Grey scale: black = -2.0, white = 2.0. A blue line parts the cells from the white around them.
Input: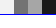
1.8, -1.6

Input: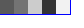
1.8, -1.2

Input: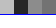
1.0, -1.4

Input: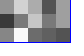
1.9, -1.1

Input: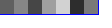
1.3, -1.3

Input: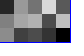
1.4, -2.0
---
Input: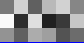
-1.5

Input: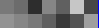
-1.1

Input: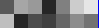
-0.4

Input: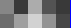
1.3

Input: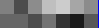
-1.2

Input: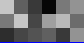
0.5

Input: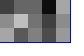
-0.2
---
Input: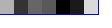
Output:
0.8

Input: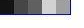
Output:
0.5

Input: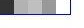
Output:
1.0

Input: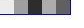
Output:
0.7

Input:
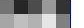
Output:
1.0

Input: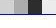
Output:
1.3
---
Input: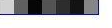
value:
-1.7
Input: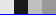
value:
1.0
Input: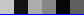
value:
-1.9
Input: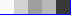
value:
0.9
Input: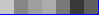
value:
-1.1
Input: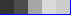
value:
1.4
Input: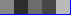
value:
-0.9
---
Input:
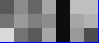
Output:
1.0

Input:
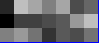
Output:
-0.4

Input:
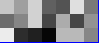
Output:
-0.1

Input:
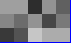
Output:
-0.5

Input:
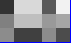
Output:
1.8

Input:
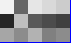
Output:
1.2

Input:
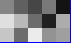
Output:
-1.7
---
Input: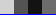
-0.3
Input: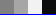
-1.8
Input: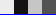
-0.7
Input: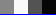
-1.9
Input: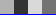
-0.2
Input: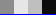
-1.8
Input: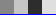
1.5
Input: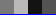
-0.7
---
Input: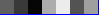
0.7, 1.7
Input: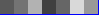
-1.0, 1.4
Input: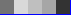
1.0, 1.4
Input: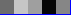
0.5, 1.1
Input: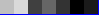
-0.4, 1.4
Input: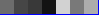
-1.7, 1.3
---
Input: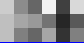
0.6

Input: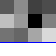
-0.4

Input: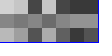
-0.5

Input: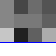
-1.5

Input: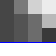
-0.7

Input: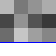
1.1

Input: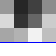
0.8

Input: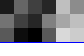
-0.6
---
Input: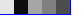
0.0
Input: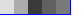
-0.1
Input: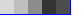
0.2
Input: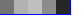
0.2
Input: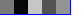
-0.1
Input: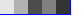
0.0
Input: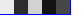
-0.9
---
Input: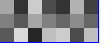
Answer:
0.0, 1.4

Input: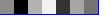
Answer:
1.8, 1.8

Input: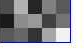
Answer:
0.4, 1.8

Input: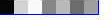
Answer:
0.1, 1.9

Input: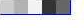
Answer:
1.8, 1.8

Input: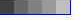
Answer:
0.0, 1.0

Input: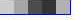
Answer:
-0.8, 1.2

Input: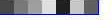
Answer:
1.5, 1.5
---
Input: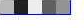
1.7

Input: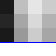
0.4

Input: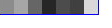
-0.8

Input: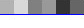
0.4

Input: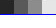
-0.6

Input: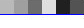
1.5

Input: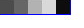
0.8

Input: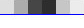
-1.3

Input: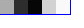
-1.9
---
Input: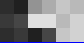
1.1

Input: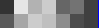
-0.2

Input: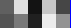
1.1

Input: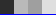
0.5

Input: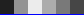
-0.1

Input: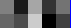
-1.2

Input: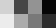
0.3

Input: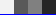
0.0
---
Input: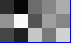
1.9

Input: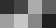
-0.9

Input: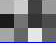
-0.2

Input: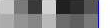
-0.1

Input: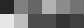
0.0

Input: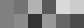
-0.2
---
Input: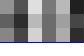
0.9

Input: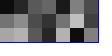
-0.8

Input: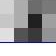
-1.5

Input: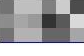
0.4

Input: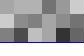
0.0

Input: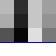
1.1
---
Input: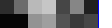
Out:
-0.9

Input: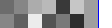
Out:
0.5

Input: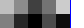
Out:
-1.8

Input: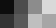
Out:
0.6

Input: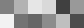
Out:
-0.8

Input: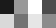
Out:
0.2
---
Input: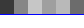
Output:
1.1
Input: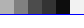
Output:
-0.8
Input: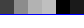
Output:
0.8
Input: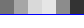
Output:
1.4
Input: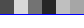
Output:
-0.2
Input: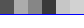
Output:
0.1
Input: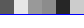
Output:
0.4
